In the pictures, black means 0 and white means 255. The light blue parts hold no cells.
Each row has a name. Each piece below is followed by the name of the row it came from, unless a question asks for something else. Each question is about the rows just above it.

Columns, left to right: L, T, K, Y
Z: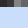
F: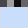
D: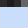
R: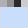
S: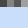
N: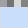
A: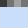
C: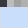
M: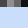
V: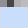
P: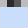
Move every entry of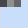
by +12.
[ 83 156 113]
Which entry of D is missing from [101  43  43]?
[29]

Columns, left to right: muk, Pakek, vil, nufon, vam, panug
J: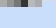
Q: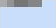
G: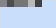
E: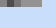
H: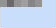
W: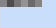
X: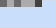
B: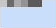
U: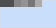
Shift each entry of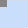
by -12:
[121]
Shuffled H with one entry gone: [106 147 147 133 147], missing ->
[159]

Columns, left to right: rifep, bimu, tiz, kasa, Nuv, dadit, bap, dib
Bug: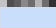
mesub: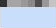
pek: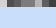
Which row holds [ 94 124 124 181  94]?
pek
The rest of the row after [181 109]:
[50]

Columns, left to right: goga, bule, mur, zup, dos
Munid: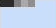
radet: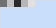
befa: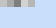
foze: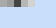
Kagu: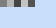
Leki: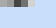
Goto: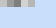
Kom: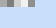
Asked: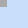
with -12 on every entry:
[157]
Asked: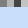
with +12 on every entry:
[138 194  80 207]
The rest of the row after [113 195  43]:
[182 225]
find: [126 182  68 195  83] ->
Kagu
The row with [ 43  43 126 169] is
Munid
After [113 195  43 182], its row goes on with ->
[225]

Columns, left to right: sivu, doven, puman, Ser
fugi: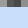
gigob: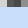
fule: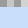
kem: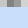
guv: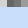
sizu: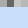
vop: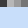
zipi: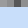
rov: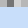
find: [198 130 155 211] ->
kem

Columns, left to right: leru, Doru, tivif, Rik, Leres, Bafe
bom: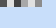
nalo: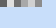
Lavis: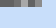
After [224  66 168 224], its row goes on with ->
[140]
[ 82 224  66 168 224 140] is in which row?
bom
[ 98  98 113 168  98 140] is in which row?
Lavis
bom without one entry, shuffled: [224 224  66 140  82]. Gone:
[168]
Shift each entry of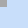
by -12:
[156]
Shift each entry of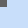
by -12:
[86]
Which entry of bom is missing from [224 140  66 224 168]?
[82]

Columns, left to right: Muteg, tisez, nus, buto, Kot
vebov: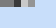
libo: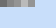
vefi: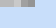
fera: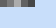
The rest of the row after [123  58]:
[201 148]
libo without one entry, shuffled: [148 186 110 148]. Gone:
[135]
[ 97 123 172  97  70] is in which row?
fera

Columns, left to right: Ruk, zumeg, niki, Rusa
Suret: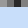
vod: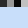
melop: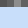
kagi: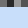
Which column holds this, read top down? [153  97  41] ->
zumeg
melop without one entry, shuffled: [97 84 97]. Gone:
[141]
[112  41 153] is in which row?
kagi

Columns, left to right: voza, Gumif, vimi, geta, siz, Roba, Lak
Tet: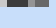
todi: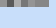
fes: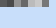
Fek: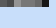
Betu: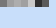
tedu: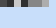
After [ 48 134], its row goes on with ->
[134 173]
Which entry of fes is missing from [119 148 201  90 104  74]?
[187]
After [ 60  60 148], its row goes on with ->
[104 104]

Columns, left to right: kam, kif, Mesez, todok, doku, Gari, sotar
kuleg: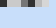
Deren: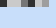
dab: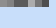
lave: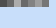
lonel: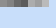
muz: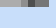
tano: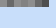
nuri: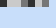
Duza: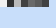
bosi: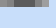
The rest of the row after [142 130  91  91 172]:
[118  78]
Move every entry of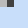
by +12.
[198  77]
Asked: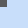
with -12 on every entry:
[79]
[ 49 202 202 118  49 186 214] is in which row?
kuleg

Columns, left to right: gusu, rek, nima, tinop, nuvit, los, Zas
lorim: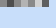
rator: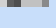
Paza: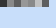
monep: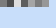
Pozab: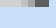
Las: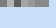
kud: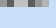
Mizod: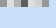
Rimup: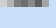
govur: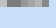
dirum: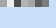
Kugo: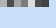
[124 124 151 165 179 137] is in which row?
govur
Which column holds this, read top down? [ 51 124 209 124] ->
gusu
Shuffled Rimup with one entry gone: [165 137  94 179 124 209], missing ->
[110]
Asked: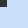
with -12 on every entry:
[39]

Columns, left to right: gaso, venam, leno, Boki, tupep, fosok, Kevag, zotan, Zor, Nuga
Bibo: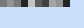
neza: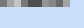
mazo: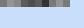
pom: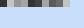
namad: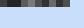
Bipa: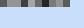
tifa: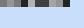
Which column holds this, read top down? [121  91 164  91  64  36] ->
Boki
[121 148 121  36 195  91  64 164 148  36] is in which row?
Bibo
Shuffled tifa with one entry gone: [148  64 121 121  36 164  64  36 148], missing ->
[179]
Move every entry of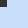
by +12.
[63]
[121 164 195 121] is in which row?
neza

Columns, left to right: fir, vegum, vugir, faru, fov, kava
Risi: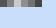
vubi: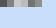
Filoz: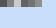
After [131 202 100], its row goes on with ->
[115 143]
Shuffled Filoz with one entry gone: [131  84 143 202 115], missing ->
[100]

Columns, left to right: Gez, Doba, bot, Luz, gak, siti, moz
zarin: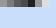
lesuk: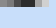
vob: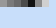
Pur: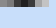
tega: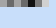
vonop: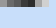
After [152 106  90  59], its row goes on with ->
[ 44 165 208]
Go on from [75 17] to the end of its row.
[138 208]
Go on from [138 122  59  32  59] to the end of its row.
[165 195]
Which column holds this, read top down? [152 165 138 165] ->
siti
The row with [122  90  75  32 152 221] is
zarin

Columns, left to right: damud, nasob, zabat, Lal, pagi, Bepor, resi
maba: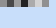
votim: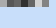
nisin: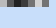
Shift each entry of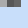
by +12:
[183  99 113]
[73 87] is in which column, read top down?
nasob
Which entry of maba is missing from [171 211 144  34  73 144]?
[158]

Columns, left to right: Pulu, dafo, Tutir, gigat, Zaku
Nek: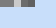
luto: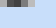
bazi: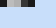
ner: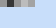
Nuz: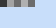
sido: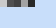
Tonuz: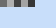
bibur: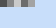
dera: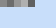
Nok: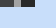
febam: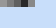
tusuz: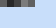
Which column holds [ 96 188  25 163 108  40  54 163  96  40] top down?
Zaku
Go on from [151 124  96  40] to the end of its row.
[136]

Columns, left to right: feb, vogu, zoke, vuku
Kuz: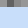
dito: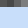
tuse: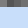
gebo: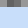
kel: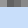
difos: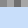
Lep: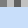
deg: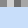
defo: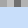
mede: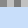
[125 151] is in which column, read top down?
feb
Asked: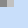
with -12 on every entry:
[125 181]
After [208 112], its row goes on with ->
[166]
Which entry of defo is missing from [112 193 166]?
[178]
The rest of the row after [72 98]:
[125]
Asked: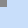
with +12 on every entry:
[149]
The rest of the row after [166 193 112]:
[178]

